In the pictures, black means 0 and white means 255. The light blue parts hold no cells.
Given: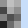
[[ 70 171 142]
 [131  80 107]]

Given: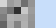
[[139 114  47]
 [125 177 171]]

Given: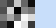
[[ 79 211   1]
 [122 166 105]]

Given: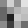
[[102 148 182]
 [103  33 203]]

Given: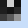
[[ 31  21  41]
 [ 60  91 148]]

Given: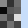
[[  8  88  97]
 [116  69 221]]

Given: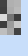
[[ 64 172 185]
 [220 116  60]]

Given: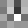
[[122 204  54]
 [169 106 255]]

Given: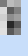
[[218  93 128]
 [206 142 158]]
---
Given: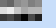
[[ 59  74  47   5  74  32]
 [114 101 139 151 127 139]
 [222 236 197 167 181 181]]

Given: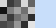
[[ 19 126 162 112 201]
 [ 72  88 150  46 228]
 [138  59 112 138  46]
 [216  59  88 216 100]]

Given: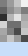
[[ 46 181 226 167]
 [ 99 141 167 125]
 [125 155 197 241]
 [155 197 155  74]
 [167 125  74 197]
 [211 111 111 181]]

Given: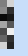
[[ 10  24]
 [ 76 239]
 [102  49]
 [127 211]
 [139  49]
 [166  88]
 [211  36]]

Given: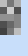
[[ 65 119 189]
 [ 79 104 133]
 [ 91 204  79]
 [145 145 133]
 [189 119 174]]

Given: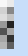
[[ 82 166]
 [152  35]
 [166  50]
 [181  95]
 [209 136]
 [221 196]
 [248 234]]

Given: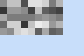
[[ 54 153 153 140  66 194  96  80  66]
 [108 209 209  54 194 237 224 153 180]
 [140 194 194  80 224 224 209 124 180]
 [153 140 209 224 209  96 168  96 108]
 [168 124 124 124 124 140 153 140 124]]
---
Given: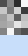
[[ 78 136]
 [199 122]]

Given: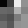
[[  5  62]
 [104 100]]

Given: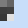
[[123  99]
 [ 61  64]]

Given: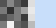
[[ 83 135]
 [122  48]]

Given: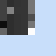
[[ 65  46]
 [ 65 131]]

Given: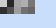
[[204  40]
 [ 48  81]]
